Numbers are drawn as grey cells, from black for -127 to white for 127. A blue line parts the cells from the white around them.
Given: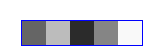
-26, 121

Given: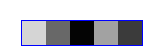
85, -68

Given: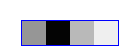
22, 111

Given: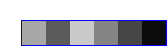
39, -116

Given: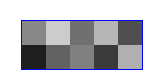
8, 48

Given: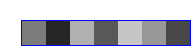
-3, -55

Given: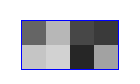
-26, 34

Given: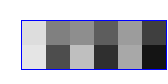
93, -107
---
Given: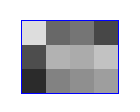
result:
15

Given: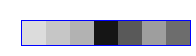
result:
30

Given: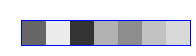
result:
66

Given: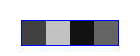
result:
-109

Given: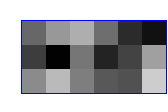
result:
-46

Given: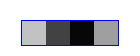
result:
-120

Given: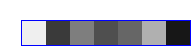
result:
48

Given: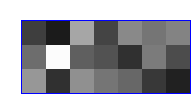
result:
-71
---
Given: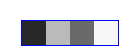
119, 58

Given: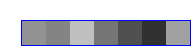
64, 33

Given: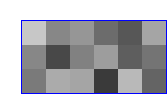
71, 57

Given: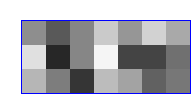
117, 96

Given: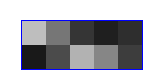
62, 50

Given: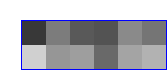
80, 50

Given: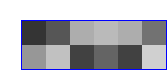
80, 65

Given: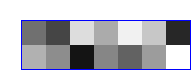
127, 113

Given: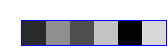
88, 67
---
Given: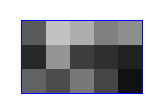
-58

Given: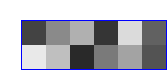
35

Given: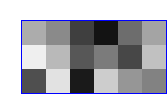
22

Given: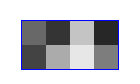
103

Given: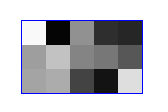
-108

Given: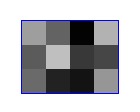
-108

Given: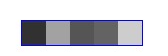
-28

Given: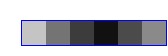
-52
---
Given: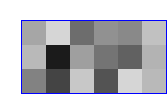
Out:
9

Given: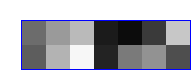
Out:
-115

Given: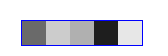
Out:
103

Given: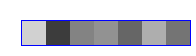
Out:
-25

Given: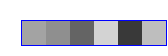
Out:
-70

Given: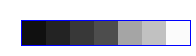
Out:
37

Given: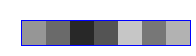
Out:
70

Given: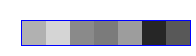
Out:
29

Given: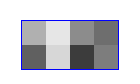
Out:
-31

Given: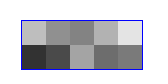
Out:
100
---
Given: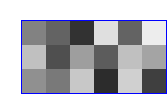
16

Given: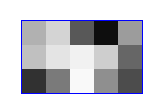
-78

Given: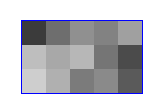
78

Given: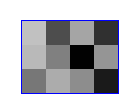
-8

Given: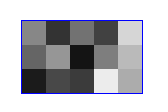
-100

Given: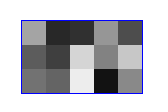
-13

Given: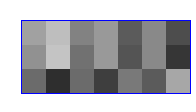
-20

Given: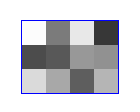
90

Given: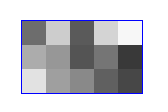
98

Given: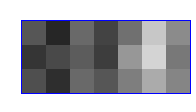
-48
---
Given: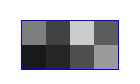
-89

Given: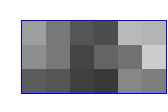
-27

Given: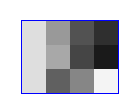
40

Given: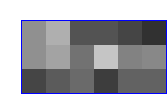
69

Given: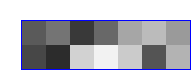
75

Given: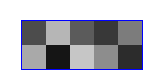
70

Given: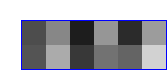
-13

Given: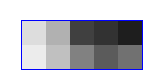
1

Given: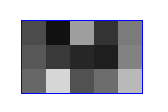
-89
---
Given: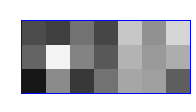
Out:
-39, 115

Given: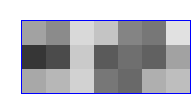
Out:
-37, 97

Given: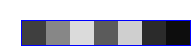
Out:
-36, 91

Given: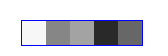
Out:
35, 119

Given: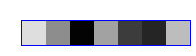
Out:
34, 94

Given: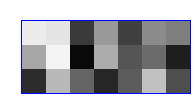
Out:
44, 116

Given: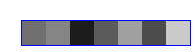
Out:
-36, 74

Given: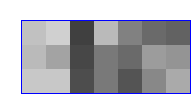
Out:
-6, 80
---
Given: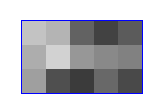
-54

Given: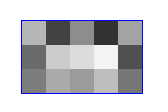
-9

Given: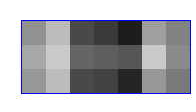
-5

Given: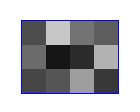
-71

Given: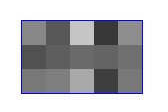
-7

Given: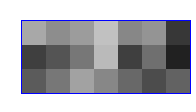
-29

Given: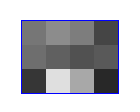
-87

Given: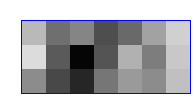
64

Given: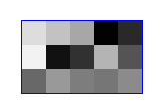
11
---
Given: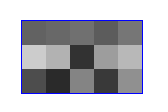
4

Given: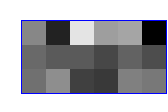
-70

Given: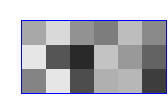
48

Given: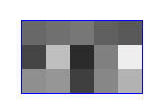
-64

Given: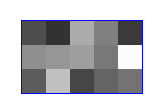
-57

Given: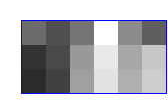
98

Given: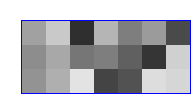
-45

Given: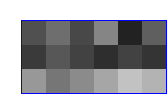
38
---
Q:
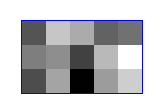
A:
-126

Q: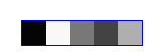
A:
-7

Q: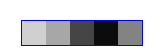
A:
-58

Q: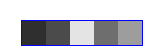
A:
100

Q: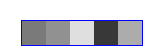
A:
95

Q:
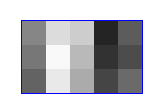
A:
43

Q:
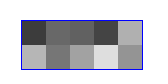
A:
34

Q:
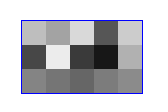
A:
-25
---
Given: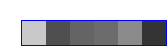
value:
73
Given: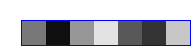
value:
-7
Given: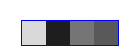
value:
89
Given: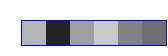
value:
53
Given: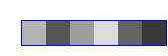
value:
52
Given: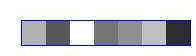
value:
51
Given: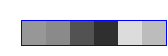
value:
23
